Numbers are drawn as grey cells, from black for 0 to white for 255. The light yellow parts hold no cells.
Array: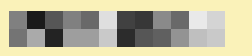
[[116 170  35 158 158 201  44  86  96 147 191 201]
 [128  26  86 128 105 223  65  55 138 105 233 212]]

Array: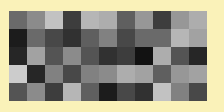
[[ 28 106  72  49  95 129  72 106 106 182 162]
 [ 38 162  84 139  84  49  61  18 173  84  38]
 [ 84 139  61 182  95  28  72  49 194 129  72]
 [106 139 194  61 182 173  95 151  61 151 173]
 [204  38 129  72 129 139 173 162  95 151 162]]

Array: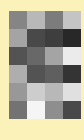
[[ 83 104 164 235]
 [115 245 142  73]
 [133 184 124 196]
 [152 205 184 224]
 [164  73  62  40]
 [174  83  95  52]]

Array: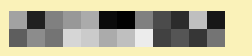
[[ 94 140 116 214 203 171 191 236  65  85  54 116]
 [162  32 128 152 171  11   1 128  75  44 191  23]]

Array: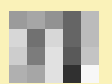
[[155 166 146 101 187]
 [176 166 225  48 247]
 [205 124 225  89 196]
 [215 113 215 101 187]]

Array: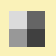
[[152  64]
 [219 101]]

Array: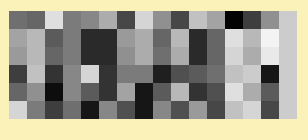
[[ 62 193  51 135 213  51 123 123  31  80  91 111 193 204  22 204]
 [102 144  13 135  91  51 163  22  91 184  51  80 223 172  91 204]
 [111 102 223 123 135 172  71 213 144  71 193 163   3  62 144 204]
 [154 184 102 123  42  42 144 172 111 172  42 102 213 172 233 204]
 [163 184  91 123  42  42 154 172 102 184  42 102 223 184 243 204]
 [213 123  62 111  22 135  80  22 135  80 154  71 193 213  71 204]]

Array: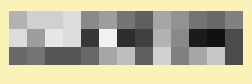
[[105 116  85  85 105 166 190  95 208 128 166 199  75]
 [178 208 208 220 137 157 116  95 166 146 116 105 128]
 [220 157 230 220  55 241  46  64 178 137  27  17  75]]
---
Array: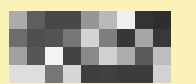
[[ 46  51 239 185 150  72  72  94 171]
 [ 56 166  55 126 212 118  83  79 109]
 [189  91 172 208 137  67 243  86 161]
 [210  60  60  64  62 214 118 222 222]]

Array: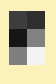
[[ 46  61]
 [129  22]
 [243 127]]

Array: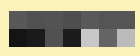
[[ 86  85  89  78  83  81  88]
 [187 100 199  28  81  26  20]]

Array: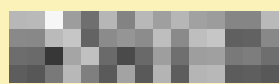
[[185 133 133 156 161 182 159 184 131 182 111 157 246 185 183]
 [136  98  96 198 190 138 190 140 149 139  99 198 186 136 137]
 [110 125 121 160 158 111 158 105  74 106 192 165  55 106 109]
 [ 88  94  92 184 181  93 180  89 163  90 127 184 121  87  93]]

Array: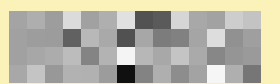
[[195 205 162 168 214  90  82 225 175 161 219 157 174 164]
 [159 145 221 165 129 124 167  81 169 184  97 156 157 161]
 [154 149 135 170 196 168 183 244 179 132 188 172 167 161]
 [118 175 246 163 141 175 131  16 156 177 178 152 196 168]]

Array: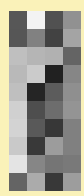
[[145  81 243  87]
 [164  66 129  86]
 [100 177 181 191]
 [134  33 203 185]
 [143  92  37 191]
 [148 109  78 208]
 [128  55  89 211]
 [128 156  57 201]
 [121 117 134 228]
 [157  56 171 100]]

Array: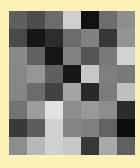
[[142 109  17 206 107  77  95]
 [148  55 129 108  44  22  73]
 [210 121  85 130  22  96 138]
 [121 127 199  23  95 150 135]
 [191 124  41 164  66 108 133]
 [ 43 141 152 141 225 157 114]
 [ 13  98 127 133 208  93  57]
 [ 96 169  56 200 209 184 141]]

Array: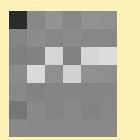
[[143 146 134 147 135  42]
 [135 135 139 135 140 132]
 [220 214 130 213 130 127]
 [142 144 209 143 217 140]
 [133 133 132 133 131 136]
 [135 131 136 132 137 118]
 [136 136 136 136 136 137]]

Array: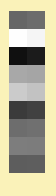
[[108 102]
 [245 254]
 [ 27  16]
 [165 168]
 [194 203]
 [ 65  59]
 [112 109]
 [124 125]
 [ 94  93]]
